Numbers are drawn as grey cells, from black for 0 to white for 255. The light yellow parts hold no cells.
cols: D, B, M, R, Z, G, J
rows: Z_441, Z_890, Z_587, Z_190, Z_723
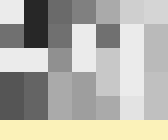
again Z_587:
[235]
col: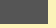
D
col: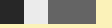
B
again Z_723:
[170]
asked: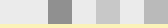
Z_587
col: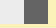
B

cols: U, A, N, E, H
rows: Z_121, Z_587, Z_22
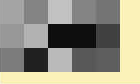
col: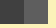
H
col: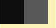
E
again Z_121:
[132]
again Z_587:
[14]

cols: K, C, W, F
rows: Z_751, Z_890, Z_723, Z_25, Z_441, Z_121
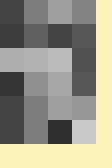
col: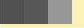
F
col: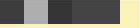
K

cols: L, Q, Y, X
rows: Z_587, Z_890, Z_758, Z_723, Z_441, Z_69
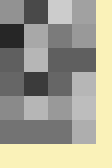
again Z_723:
[102]
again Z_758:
[95]
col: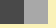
Q
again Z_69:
[115]
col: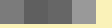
Y

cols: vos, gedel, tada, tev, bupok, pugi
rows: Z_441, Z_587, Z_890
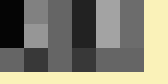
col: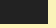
tev
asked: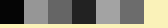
Z_587
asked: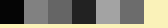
Z_441
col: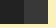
tev

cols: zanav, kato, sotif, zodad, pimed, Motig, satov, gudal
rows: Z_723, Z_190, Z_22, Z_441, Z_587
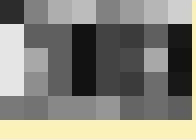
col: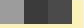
Motig
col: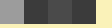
Motig
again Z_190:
[95]

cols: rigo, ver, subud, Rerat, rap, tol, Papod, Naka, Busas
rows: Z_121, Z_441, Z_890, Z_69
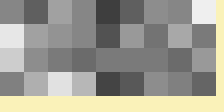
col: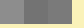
Papod
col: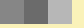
Rerat
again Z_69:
[128]
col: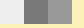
Busas
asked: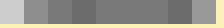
Z_890
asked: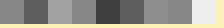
Z_121
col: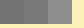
Papod

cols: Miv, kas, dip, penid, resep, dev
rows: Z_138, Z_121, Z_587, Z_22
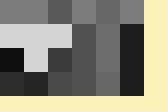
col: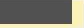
penid
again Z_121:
[212]
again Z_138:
[124]
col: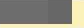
resep
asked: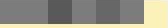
Z_138

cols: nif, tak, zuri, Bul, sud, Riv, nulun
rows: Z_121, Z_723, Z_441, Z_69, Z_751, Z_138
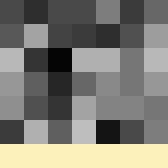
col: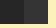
zuri
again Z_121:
[73]
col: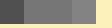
Riv

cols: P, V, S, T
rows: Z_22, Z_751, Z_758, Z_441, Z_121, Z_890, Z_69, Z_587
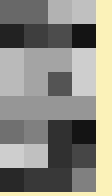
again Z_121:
[150]
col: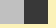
V
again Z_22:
[105]
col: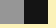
T
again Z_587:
[56]
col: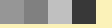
V
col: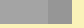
V

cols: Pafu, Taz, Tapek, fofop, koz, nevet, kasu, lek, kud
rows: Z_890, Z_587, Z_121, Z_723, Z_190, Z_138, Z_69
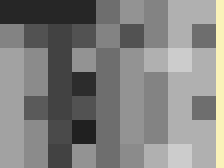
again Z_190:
[110]
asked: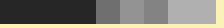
Z_890
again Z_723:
[176]
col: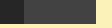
Tapek
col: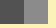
Taz

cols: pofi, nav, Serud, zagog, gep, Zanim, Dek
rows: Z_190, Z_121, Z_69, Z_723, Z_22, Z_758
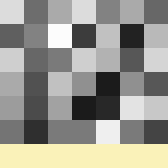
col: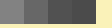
nav
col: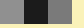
zagog
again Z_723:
[144]
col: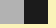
gep
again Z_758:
[122]
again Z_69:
[207]
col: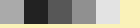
Zanim

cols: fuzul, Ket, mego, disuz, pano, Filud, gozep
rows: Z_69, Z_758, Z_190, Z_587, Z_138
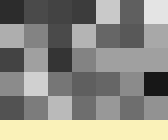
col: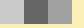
pano
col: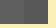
Filud
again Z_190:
[160]
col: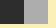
fuzul
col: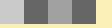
pano

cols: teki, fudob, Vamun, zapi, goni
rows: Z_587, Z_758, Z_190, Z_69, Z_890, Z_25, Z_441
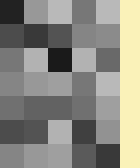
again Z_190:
[178]
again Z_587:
[185]

